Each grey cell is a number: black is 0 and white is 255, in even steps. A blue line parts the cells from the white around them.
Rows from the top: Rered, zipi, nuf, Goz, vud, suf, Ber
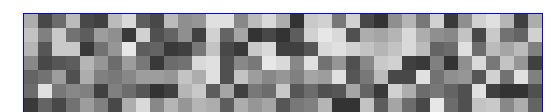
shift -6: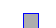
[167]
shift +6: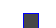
[78]
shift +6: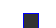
[57]
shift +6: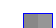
[142 156]
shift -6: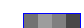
[108 151 122  66]

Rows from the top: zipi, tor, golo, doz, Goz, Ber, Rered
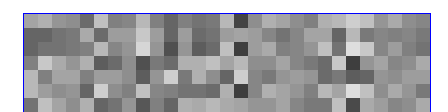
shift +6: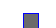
[113]
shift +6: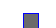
[113]
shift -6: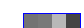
[109 115 178  62]
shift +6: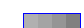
[182 170 155 134]
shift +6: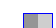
[155 212]
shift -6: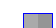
[164 143]
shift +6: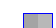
[170 190]

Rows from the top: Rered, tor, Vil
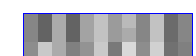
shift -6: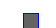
[93]
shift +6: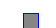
[140]

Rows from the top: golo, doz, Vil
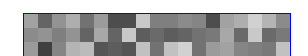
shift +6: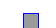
[161]
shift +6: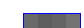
[112  99 106 120]
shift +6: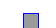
[161]
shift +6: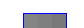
[139 133 127]
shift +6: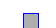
[180]
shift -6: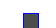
[71]

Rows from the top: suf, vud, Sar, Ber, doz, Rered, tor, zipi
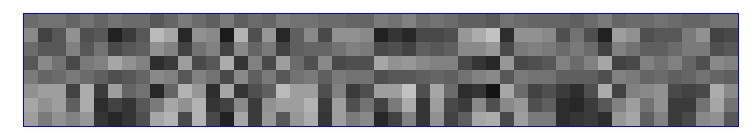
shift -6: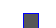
[81]
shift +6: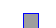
[164]
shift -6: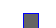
[95]
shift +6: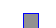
[151]

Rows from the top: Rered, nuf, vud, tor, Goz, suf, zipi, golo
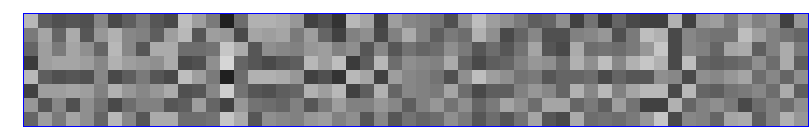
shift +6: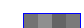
[121 149 107 128]
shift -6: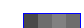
[ 67 103 123 103]
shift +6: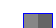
[141 107]
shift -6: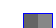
[ 95 129]
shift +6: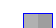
[183 164]

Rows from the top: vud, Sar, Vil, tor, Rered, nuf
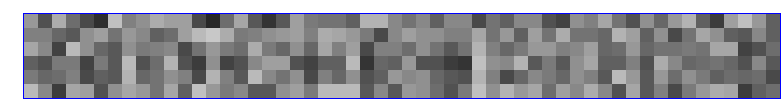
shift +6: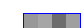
[158 172 115 165]
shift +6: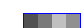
[ 87 128 198 150]
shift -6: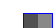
[ 75 130]

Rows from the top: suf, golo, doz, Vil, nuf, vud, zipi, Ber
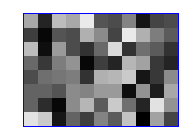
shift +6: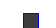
[68]
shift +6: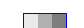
[240 182 131]
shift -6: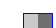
[196 105]
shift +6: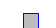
[194]
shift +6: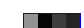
[153  13  68  42]
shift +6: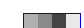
[182 145  74 240]

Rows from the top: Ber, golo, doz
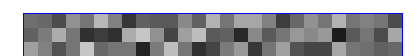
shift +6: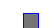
[123]
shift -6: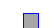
[160]
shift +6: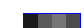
[ 33  96 123  82]
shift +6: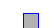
[184]
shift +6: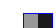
[158  33]
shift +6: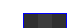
[54 67 54]
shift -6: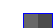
[98 70]

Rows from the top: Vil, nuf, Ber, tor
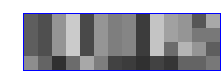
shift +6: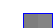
[132 139]
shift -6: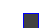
[60]
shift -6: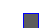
[88]
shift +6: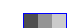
[ 85 155 209]

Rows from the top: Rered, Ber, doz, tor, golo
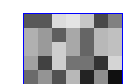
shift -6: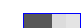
[ 82  82 214 222]
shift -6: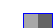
[162  95]

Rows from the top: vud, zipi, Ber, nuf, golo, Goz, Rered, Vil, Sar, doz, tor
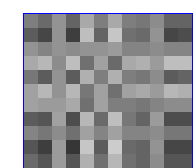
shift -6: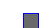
[100]
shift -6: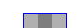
[170 120 170]
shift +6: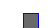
[112]
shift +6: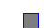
[132]
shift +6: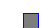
[132]
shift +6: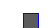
[98]
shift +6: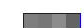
[132 125 146 106]

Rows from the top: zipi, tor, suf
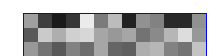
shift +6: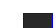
[47 47]
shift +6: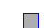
[180]
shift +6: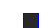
[47]
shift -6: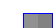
[139 124]
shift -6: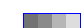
[109 132 176 215]
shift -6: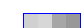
[202 209 160 146]
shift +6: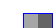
[172 107]

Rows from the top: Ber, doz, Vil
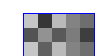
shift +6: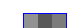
[152  95 130]
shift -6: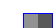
[140  83]

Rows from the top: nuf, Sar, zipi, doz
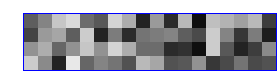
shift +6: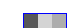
[ 94 218 179]
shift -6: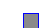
[132]
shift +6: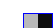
[191  21]
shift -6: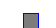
[118]
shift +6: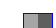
[172 100]
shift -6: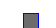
[102]

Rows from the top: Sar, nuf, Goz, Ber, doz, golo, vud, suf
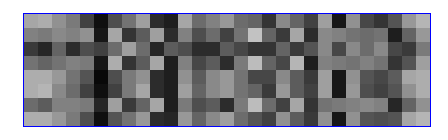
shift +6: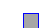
[172]
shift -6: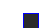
[38]

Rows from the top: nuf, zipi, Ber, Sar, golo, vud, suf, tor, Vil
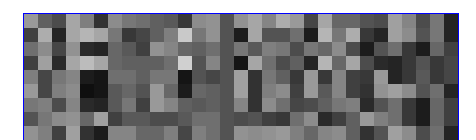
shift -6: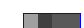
[154  58  83  83]
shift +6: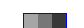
[172 125  62]
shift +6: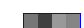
[125  70 159 139]
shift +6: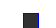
[56]
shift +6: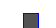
[89]
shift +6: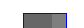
[109 109 133]

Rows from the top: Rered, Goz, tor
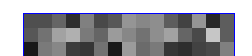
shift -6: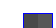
[67 81]
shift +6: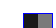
[ 31 128]
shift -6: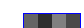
[ 95  40 122  67]
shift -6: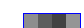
[136  87  60 143]

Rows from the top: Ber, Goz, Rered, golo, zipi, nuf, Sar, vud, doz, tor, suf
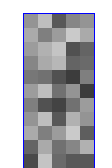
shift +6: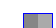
[140 176]
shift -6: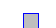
[184]
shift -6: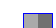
[164 107]
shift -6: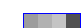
[150 171 190  75]
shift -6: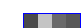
[ 68 190 100  82]
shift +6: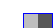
[196  94]
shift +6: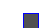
[87]

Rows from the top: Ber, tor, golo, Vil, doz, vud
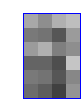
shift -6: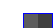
[87 58]
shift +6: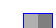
[182 133]
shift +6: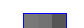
[127 121  92]
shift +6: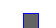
[106]
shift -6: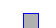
[170]
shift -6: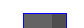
[94 94 72]

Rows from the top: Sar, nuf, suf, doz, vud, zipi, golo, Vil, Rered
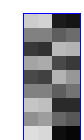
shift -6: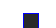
[36]
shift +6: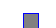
[135]
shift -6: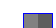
[123  88]

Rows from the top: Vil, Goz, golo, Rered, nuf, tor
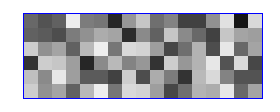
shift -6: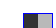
[ 45 179]
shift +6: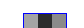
[170  50 144]
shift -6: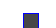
[65]
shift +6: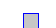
[204]
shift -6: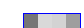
[112 211 205 152]
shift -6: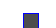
[71]
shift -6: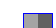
[158  91]

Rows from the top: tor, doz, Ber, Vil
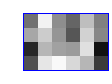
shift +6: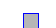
[188]
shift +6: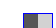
[ 92 216]
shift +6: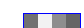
[119 248 148 107]

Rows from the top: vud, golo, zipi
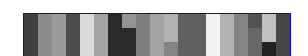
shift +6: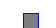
[132]
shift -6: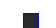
[36]
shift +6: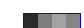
[ 48 132 169 138]
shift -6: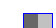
[ 97 187]
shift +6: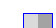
[224 169]

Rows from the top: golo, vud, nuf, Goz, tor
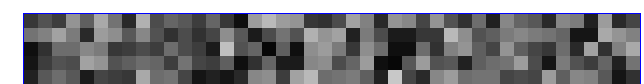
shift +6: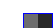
[115  47]
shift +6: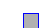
[183]
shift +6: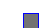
[121]
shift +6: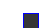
[61]
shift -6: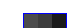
[70 55 21]

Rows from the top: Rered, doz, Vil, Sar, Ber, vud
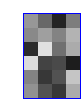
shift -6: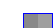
[131 153]
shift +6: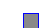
[143]

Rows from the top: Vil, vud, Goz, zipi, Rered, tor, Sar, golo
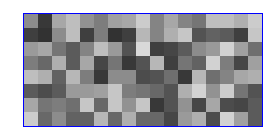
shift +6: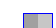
[166 204]
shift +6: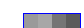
[160 173 123  97]
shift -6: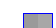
[148 161]
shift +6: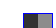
[ 56 146]

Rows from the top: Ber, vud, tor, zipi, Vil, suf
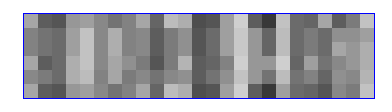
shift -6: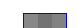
[130 109 124]
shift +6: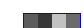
[ 99  62 200 113]
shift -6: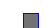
[109]
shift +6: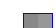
[142 157]

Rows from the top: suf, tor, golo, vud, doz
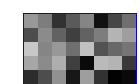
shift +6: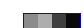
[145 180  69  16]
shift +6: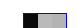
[ 16 192 186]
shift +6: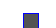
[89]
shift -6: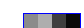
[133 168  57   4]

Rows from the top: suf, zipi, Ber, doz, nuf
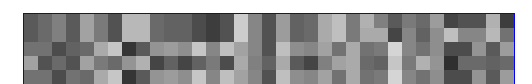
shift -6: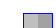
[185 156]
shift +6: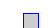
[211]
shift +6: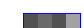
[ 88 112  88 168]
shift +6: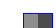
[148  82]
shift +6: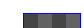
[ 75 104  75 104]
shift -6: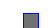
[108]

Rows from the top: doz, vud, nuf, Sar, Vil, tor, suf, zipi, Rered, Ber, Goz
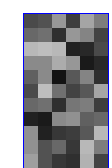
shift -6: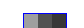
[153  76  49]
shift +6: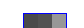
[ 80  88 157]
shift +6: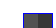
[88 61]
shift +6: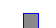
[144]

